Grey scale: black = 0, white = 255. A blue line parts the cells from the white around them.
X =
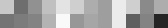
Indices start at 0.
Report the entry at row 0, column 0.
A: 200
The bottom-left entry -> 116
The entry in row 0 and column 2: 145
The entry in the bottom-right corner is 37
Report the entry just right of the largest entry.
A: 151
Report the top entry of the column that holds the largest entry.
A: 227
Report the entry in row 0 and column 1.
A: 110

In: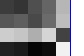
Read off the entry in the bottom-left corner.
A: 33
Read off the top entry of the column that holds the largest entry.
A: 182
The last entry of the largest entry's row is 241
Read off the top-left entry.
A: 60
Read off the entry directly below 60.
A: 86
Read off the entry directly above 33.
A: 205

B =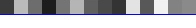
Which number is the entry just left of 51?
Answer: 73
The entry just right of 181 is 95

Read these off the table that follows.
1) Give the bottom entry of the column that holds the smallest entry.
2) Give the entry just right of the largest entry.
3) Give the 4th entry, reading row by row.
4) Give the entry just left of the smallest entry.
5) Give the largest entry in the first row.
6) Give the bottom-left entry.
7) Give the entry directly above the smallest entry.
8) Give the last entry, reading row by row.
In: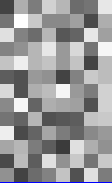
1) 195
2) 201
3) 209
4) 93
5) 231
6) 145
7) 124
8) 124

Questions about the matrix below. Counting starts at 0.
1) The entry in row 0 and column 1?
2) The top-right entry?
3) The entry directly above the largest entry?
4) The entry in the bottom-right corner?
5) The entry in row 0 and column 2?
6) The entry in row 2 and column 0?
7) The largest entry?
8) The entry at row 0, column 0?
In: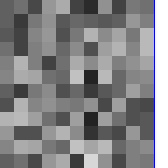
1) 112
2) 112
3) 165
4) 120
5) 72
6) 88
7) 215
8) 96

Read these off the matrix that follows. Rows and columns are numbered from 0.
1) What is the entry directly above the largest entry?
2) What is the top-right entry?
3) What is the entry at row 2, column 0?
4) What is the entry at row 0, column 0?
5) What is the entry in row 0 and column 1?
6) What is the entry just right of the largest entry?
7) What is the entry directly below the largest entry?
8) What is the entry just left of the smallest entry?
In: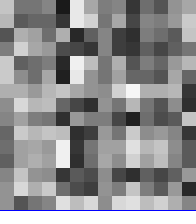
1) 102
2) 167
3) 84
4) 196
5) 117
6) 175
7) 183
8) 133

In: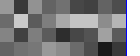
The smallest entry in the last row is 25
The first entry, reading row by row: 153
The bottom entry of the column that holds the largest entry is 113
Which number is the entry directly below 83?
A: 77
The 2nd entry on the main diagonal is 202
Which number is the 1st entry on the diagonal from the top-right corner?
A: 77
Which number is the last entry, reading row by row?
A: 57
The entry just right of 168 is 196
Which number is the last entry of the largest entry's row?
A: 181
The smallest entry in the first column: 99
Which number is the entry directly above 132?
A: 107
